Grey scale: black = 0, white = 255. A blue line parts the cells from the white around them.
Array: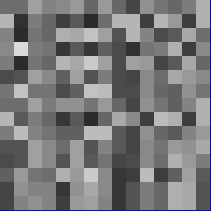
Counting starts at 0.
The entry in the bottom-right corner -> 83
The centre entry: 153
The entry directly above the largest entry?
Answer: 43
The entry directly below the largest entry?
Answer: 43
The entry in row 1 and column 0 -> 181
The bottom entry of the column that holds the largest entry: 131
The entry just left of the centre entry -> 116
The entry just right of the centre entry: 103
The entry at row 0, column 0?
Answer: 109
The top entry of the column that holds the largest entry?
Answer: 109
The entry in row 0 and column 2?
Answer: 160
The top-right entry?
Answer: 175
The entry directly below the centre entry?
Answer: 103
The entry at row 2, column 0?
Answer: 131
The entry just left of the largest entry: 137
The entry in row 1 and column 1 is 49
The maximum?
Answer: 218
